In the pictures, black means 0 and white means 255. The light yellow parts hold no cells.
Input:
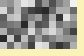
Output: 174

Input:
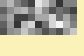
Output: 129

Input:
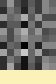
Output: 162

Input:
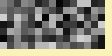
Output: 46

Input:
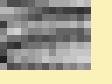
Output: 76

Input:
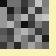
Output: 86
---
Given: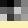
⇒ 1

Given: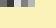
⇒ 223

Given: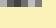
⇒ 110

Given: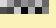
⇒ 118

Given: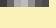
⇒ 144

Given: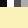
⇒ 255

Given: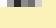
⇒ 139

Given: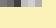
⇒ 191
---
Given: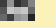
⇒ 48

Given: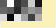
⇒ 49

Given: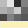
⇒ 46

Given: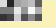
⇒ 162

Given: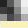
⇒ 159

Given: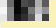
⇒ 7

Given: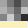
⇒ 77

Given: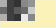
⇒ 51
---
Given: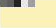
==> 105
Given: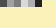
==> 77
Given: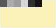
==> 88
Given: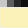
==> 200
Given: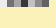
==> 237
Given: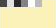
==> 71
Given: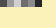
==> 77
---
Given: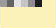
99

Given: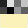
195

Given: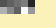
177

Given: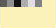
144

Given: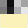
163

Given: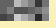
202

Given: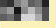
64

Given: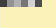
148

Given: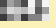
173
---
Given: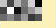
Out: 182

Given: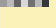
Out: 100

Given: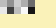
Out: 205

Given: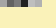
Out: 122

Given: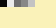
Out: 110

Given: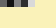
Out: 132

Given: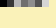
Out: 184

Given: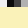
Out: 65

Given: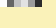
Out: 195

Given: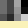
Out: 164
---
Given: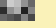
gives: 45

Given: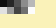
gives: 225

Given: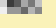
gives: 239

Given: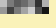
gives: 151

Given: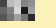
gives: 101

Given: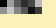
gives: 145
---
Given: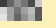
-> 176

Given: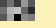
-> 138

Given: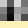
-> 173

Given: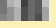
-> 78

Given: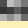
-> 176

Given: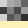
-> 116

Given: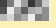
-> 126

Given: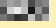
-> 103

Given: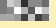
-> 64
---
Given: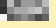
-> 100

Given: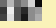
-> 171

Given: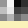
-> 138

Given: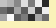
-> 107

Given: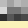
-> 73

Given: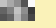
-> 70

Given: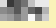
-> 205

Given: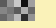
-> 147
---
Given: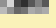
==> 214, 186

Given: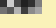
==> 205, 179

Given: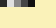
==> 224, 135

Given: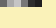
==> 197, 170

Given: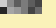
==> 206, 165

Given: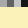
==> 197, 169
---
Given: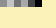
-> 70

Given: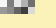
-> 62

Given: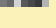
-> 58

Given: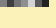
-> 90

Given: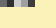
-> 160

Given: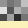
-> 44

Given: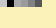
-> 129
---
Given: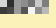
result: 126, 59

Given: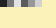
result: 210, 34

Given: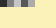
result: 171, 44

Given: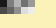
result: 154, 74

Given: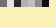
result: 16, 111

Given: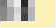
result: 196, 136

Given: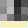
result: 81, 176

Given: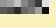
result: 221, 89
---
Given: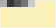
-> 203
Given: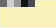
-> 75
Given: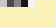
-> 244
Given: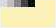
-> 13
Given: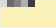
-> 60
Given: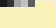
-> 95
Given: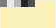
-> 82
